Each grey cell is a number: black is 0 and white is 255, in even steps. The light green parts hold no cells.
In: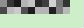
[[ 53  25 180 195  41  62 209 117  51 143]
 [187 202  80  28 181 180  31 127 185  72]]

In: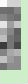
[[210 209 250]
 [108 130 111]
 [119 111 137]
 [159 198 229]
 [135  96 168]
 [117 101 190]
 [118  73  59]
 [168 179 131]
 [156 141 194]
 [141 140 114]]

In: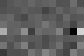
[[ 87  94  91 102  92  97 101  82  83 109  79  77]
 [ 86  86  95  88  87  68  83 100  87  96 104  81]
 [104  84  73  95 100  88  93  81 104  85  88  97]
 [ 99  98  90  92  99 117 100  87  94  70  99 112]
 [ 98 103 143  62 109 101 103 129  66   4 210 172]
 [ 94  84  94  90  91  76  88  96  87  91  99  88]
 [ 81 101 127  78  89  78  93 111  75  63 128 116]
 [ 80  79  83 116  99 132 113  83  69 126 102  58]]

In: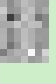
[[141 165 188 176 157 155 174]
 [146 153 180 192 154 169 202]
 [ 61 125 200 180 116 137 178]
 [169 199 173 191 188 139 168]
 [134 163 188 175 154 155 177]
 [137 163 189 176 157 154 179]
 [117 151 194 178 143 153 177]
 [162 178 175 247 150 211 126]
 [169 167 191 154 162 187 176]]

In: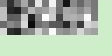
[[ 49 109 167  88 231 121 243 116  20 138 104 143 120 135]
 [ 40  30 111 182 151 161 198 110 169 161 138 165 121 191]
 [ 93  96 200  33 128 253 204  68 173 177 167 249 124 192]
 [137 121 215  11 109 127  90  88  37 147  59 214 199 106]
 [ 48  35 125 137 210 159 249 152 140 160 213 171 160 215]]

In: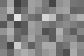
[[166  63  90 161 153 121  70 144 155 117 112 112]
 [183  86 112 159 135 117 132 157 163 100 104 138]
 [ 85 227 137 115 103 213 189 106 128 156 177 144]
 [149  73  90 161 144 126 112 130 140 126 112  88]
 [174 106  93 155 143  81  93 176 124  94 134 147]
 [157 100 126 163 127 128  92 161 134 138  98 114]
 [ 71 204 140  97 130 169 168 106 118 161 142 117]
 [103 155 173 158 127 150 162 103  80 170 130 132]]
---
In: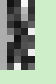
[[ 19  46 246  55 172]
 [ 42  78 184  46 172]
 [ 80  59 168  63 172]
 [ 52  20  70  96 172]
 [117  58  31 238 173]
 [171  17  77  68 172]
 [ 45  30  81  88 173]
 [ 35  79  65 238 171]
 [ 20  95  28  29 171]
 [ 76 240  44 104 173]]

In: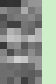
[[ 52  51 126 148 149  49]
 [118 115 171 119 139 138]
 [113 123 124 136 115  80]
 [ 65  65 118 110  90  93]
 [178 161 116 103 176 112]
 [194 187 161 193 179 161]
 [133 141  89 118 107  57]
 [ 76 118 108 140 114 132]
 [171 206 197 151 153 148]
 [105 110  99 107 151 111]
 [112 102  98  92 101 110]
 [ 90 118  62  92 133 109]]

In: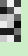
[[241  56 108]
 [ 79 230  21]
 [203 101 186]
 [196   7 234]
 [ 27 114  27]
 [235  43 202]]

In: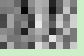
[[135 103  39 143 176 168  36 100 172 128 131]
 [123 135   6 124 175 154  18  91 198 100 119]
 [162 118 112  61 213 165  72 192 116 205  69]
 [162 106 137  48 231 155  95 205 137 208  73]
 [131 102  30 143 174 163  42 102 187 121 139]
 [117 118 142 131 154 101 227 162 103 122 160]
 [175 111 121  65 220 178  83 199 113 201  68]]

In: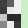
[[ 96 241  62]
 [233 240  59]
 [ 42  41 200]
 [237  56 135]]

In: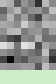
[[172  90 149 122  48 185 135 187]
 [154 183 121 143 149 118 189 100]
 [181 122 160 106  66 160 144 132]
 [159 140 205 160 138 183 179 169]
 [181 186 124 146 151 118 162 145]
 [ 78  58 134 126 175 110 115 112]
 [198 118 226 211  78 165 140 221]
 [128 111 136 117 101 191  82 145]
 [ 10 104  87 126 130 148  49  69]
 [145 147 157 154  88 190 143 152]]

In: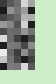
[[ 89 110 214 165  59]
 [146 119 156  31  27]
 [ 89 107 179 172  68]
 [133  84 211  31 152]
 [108 105 149 115  75]
 [108  65  30  74 217]
 [123 118  71 139  31]
 [103  61 141  86 235]
 [116  72  30  65 195]
 [124 119 215  89  27]]
